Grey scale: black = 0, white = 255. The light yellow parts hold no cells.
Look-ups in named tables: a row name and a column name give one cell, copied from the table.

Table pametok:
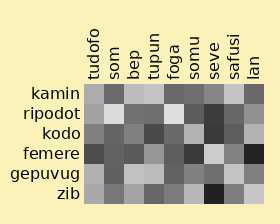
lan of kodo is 179
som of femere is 98
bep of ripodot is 114
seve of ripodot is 60
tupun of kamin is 195
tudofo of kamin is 173
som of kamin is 106
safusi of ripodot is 103
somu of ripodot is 92
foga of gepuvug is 98
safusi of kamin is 196
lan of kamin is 105
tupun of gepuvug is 187
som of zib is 119
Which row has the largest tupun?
kamin

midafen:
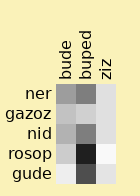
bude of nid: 178
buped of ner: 126
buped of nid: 126
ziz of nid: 224
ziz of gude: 228
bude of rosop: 204
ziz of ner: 224
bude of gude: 238
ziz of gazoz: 224
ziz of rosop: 249
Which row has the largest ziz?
rosop

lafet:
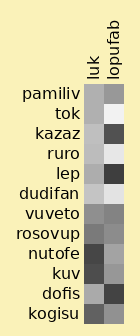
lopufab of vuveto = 131
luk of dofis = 170
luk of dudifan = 196
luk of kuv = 77
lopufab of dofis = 67
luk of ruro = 188
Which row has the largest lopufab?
tok

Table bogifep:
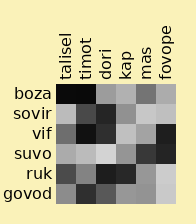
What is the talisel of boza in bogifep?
10
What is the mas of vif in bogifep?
163
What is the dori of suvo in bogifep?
211
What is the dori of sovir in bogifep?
37
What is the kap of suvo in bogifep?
149
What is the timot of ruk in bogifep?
131

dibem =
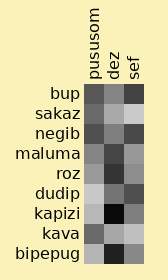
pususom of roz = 154
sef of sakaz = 201
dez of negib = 126
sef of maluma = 152
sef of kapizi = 126
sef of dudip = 79
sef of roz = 141
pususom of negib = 80
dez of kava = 167
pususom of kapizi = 183
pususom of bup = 87
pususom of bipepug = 180
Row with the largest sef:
sakaz

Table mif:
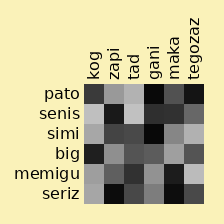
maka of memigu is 28
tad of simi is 73
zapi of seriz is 12
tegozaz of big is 84
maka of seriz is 13
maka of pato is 81
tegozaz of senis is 103
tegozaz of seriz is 73
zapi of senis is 25
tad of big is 84
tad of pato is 178
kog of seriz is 166
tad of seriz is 72
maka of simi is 134
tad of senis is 193
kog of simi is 167
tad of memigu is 49
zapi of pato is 153
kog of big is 31
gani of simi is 8

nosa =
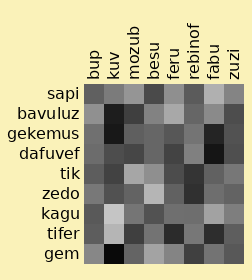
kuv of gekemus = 24
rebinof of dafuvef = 128
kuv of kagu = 197
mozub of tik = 166
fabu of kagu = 162
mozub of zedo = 99
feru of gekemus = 87
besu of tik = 143
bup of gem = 135
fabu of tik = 97
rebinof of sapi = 91
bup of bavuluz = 144
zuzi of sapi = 132
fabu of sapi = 176
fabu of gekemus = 36
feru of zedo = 97
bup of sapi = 96
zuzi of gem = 88

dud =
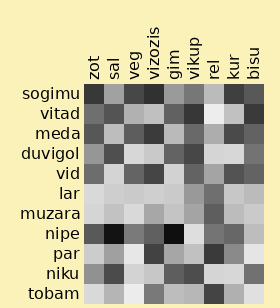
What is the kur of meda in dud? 74
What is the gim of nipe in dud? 15
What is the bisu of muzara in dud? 202
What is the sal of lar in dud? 206
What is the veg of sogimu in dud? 71
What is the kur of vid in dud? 83
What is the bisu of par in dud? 229
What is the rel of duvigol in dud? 213
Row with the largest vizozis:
lar

